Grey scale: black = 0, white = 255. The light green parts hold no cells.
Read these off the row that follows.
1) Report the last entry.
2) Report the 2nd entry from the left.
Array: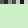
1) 211
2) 39

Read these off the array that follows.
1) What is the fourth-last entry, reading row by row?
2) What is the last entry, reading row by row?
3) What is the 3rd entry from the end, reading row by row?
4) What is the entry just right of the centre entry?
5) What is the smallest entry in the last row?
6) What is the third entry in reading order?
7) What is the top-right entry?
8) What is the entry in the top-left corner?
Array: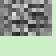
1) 86
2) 155
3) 143
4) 129
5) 41
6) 143
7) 169
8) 114
